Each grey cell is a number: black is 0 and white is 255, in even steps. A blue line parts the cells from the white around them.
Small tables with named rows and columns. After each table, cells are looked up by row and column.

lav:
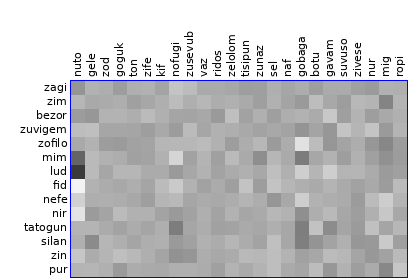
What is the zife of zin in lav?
175
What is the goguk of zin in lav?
191
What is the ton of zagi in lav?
175
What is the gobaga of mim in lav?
124
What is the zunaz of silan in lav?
163
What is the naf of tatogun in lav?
167
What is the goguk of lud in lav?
182
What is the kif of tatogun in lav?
175
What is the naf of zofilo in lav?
172
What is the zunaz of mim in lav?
142
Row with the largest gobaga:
zofilo

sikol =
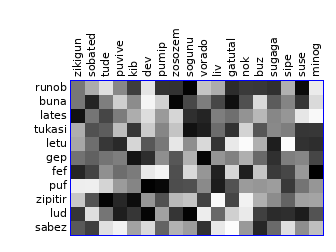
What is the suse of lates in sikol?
230
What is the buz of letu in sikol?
176
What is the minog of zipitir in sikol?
164
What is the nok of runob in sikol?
58
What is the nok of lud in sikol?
234
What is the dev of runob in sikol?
228

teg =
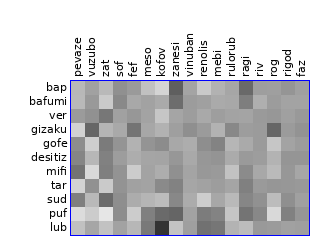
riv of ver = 154
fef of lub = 183
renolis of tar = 162
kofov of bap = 212
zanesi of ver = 165
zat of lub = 194

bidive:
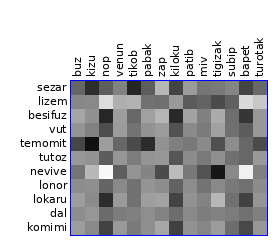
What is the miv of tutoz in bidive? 121
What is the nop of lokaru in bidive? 44
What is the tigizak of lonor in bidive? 137
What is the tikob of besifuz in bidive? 103
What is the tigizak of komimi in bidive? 156
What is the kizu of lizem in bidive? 137
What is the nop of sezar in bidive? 93
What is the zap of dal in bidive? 131
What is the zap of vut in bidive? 155

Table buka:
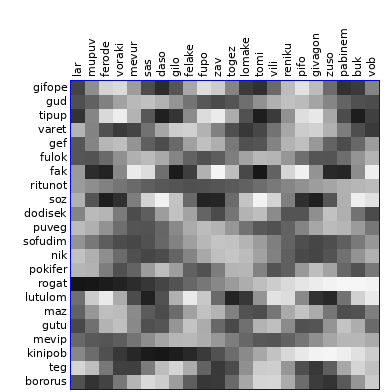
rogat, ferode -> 28
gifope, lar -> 67
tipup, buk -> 29
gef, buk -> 104
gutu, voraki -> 192
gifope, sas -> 76
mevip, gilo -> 182
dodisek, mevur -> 76
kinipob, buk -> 224
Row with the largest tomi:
soz

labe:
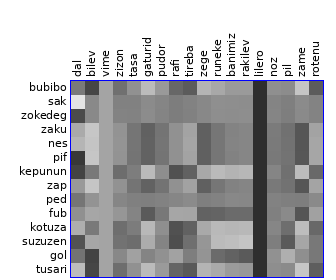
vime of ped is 164
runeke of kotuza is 185
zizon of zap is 146
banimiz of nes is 132
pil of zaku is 113
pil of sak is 127
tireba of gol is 126
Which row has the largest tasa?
gol

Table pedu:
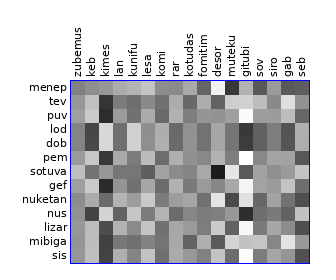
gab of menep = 89
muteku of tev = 205
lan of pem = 170
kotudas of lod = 145
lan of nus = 98
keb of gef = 202
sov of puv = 157
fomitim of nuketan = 112
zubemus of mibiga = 148
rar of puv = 178
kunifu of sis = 133
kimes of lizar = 77
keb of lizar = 188
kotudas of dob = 146
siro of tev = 138
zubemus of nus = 145
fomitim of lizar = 125
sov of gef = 163
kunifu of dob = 209
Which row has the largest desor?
menep

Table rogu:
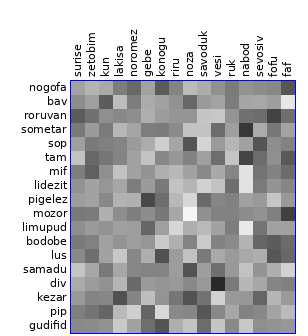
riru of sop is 166
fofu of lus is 87
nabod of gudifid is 199
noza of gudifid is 195
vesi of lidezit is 194
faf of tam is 89
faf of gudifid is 151
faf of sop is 130
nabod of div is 183
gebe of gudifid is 110
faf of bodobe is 108
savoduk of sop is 212
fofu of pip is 163
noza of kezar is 82
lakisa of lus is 199
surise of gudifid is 137
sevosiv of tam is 108
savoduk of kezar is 114
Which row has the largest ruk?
tam

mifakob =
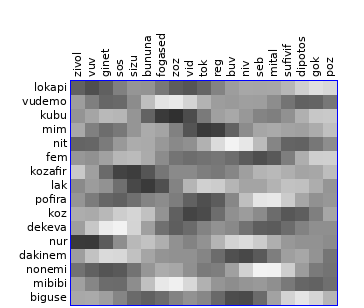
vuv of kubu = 165
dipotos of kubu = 176
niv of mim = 140
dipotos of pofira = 166
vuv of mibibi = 134
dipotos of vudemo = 97
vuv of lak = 156
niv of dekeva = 114
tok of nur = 146
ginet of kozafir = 106
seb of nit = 187
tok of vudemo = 179
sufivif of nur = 152
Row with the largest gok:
lokapi

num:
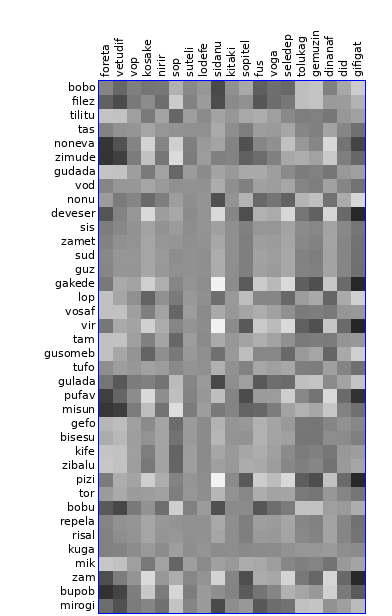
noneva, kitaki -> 131
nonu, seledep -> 98
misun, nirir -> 115
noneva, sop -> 207
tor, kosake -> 157
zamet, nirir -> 150
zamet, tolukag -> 136
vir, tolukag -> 96
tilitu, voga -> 159
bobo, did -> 167
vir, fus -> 201
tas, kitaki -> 142
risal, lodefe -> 145
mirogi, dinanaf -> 146
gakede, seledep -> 217
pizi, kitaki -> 139

